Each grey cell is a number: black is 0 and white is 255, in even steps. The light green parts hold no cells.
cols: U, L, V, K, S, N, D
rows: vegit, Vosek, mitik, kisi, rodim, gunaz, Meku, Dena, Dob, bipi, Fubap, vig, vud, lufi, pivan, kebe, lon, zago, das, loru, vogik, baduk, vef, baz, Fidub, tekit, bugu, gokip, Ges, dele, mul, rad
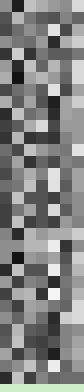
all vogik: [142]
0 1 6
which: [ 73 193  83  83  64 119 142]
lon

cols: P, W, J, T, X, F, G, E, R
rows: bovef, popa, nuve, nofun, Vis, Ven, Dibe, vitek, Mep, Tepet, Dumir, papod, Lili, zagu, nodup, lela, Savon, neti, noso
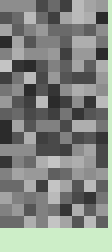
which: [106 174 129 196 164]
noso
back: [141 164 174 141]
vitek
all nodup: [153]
2 3 6 8
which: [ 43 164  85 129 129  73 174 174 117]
Dumir
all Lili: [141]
0 1 2 6

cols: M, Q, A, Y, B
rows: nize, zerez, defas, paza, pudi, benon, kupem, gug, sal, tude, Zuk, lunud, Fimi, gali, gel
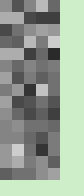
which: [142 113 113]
Zuk
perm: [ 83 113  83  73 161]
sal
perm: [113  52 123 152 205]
Fimi
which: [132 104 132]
benon

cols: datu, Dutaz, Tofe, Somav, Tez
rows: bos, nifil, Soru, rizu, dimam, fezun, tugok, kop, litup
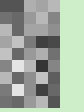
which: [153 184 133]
nifil
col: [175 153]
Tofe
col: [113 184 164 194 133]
datu

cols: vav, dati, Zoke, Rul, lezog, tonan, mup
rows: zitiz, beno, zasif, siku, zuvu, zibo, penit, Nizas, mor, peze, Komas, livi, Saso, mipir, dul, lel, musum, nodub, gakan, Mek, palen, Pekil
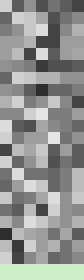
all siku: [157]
0 1 5 6
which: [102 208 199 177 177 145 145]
penit
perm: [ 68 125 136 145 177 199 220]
zasif
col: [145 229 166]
Rul

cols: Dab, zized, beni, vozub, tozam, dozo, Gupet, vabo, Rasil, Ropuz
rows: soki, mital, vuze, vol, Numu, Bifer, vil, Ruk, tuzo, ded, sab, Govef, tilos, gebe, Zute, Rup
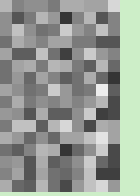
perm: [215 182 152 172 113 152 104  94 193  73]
Rup
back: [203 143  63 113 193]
Numu
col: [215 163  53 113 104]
dozo
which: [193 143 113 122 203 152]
vuze
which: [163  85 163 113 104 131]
Zute

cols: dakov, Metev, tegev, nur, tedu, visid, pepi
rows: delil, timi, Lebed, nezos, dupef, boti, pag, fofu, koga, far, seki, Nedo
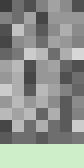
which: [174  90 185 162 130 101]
fofu
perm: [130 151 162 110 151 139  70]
nezos
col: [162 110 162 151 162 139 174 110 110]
tedu
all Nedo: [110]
1 2 4 5

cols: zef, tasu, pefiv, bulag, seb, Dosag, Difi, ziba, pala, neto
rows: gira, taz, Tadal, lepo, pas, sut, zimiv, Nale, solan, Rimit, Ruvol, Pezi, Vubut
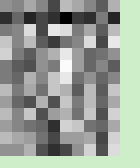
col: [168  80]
pefiv
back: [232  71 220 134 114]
lepo

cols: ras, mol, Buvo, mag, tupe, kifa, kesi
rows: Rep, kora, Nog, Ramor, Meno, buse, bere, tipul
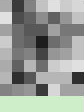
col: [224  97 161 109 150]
tupe
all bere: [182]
0 3 4 5

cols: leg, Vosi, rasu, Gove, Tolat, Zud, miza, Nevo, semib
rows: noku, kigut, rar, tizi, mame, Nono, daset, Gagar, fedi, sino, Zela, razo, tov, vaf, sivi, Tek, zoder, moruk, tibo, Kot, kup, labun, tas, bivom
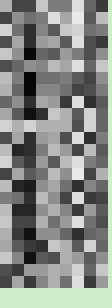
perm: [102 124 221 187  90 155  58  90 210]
vaf
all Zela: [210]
0 2 7
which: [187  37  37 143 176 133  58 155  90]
moruk

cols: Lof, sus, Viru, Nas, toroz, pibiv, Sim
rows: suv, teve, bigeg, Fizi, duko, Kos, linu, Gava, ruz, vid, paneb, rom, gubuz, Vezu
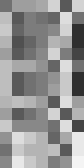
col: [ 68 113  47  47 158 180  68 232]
Sim
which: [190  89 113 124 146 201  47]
linu

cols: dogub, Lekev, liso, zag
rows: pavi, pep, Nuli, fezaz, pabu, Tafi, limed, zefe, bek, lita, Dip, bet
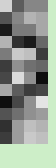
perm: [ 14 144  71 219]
limed
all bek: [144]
2
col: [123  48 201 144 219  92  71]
Lekev
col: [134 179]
liso

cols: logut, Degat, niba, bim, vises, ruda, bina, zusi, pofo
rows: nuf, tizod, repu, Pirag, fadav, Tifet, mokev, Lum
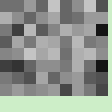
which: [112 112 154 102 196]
nuf
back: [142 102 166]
mokev

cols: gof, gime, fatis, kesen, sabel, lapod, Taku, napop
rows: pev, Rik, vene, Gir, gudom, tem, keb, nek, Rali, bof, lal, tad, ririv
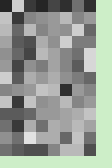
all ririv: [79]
2 3 7
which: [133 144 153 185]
Rik
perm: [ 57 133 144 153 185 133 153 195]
Rik

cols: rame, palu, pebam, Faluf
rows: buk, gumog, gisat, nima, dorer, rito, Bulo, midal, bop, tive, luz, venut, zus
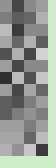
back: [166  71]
midal
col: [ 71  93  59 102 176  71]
palu
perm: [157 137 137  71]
rito
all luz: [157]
0 1 3

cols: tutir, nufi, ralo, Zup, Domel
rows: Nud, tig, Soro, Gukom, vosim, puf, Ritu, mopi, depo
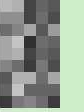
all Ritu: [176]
1 2
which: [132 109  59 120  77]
puf
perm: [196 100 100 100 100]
mopi
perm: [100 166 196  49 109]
Gukom
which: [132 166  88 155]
Soro
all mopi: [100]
0 2 3 4

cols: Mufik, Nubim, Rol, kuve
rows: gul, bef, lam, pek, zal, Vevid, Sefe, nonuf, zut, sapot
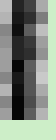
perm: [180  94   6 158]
sapot
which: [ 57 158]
pek

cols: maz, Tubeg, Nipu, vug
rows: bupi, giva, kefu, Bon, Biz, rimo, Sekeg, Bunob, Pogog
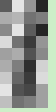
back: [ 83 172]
Biz
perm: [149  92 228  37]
bupi
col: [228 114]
Tubeg
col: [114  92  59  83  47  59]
Nipu
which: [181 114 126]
giva
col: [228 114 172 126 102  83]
Tubeg

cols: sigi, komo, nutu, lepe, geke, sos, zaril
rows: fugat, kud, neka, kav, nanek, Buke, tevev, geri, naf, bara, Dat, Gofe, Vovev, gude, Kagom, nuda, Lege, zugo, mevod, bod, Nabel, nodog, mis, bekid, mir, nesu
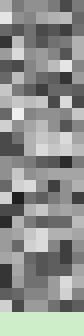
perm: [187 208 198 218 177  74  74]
Vovev
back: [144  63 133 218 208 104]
Nabel
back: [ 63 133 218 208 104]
Nabel

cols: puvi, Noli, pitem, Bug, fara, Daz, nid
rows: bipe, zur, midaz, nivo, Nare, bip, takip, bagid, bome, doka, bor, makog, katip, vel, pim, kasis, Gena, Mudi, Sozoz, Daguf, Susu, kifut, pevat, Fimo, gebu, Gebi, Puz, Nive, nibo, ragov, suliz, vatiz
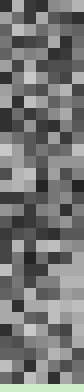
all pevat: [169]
4 5 6
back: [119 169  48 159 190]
vatiz
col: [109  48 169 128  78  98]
Noli
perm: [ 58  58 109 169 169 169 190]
pevat
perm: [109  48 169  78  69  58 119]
nivo
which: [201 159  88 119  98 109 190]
katip
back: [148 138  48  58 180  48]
bipe

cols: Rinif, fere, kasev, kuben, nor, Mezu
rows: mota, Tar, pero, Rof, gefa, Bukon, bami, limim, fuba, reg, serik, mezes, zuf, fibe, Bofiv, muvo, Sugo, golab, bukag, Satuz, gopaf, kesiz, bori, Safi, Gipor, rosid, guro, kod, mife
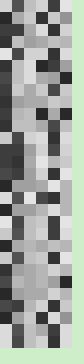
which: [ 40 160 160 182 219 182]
golab
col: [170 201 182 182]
kuben
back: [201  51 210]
rosid

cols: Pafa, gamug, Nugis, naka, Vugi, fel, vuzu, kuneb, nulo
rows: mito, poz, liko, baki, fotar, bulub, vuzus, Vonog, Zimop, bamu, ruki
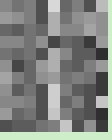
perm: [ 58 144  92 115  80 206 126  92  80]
Vonog
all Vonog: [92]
1 6
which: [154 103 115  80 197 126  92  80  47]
bamu
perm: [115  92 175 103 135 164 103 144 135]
liko

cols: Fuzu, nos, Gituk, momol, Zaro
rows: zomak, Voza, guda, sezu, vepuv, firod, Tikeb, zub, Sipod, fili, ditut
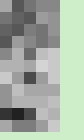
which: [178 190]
Sipod
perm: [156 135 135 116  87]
sezu

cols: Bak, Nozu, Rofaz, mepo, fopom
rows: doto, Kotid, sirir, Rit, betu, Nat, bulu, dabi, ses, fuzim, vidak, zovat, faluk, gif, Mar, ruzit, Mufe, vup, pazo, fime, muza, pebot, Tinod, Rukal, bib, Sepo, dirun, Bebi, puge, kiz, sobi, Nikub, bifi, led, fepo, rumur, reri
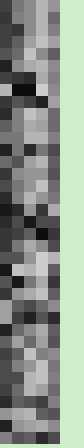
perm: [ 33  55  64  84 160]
ses
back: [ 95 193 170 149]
bib

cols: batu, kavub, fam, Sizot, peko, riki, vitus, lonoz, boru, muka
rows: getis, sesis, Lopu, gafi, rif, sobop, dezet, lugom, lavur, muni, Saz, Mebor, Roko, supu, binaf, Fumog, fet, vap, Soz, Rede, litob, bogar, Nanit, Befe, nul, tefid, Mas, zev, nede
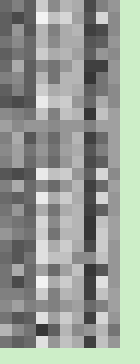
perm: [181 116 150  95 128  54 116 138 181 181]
dezet
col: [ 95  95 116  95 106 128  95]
batu

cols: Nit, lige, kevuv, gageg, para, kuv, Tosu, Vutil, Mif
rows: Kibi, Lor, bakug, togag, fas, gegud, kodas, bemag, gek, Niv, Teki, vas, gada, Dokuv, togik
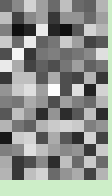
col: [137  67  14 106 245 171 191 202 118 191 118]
lige
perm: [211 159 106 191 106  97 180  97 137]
Kibi

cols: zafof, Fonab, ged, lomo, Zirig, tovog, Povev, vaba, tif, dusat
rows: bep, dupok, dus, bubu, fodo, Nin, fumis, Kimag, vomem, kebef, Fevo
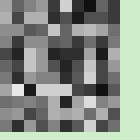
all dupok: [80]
5 7 8
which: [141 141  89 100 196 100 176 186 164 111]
dus
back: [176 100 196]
dus
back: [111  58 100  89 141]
bubu
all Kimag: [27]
2
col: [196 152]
ged
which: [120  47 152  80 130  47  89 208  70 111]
Fevo

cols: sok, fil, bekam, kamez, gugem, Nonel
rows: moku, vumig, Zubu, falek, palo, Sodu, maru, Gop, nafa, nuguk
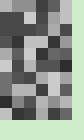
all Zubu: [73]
0 1 2 5
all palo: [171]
0
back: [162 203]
maru
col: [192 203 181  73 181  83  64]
bekam

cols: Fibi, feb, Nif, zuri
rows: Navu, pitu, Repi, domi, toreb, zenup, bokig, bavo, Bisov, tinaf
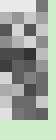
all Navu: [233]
0 1 2
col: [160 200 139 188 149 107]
zuri
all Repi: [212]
1
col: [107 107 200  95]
zuri
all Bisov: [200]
0 3

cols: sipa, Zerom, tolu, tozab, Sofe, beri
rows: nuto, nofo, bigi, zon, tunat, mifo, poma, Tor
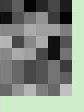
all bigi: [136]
0 1
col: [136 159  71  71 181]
tolu
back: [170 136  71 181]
zon
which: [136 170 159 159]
bigi
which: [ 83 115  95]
poma

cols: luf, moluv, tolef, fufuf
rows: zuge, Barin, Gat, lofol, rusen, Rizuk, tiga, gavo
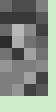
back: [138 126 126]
Rizuk
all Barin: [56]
0 1 2
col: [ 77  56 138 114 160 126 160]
tolef
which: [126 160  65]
tiga

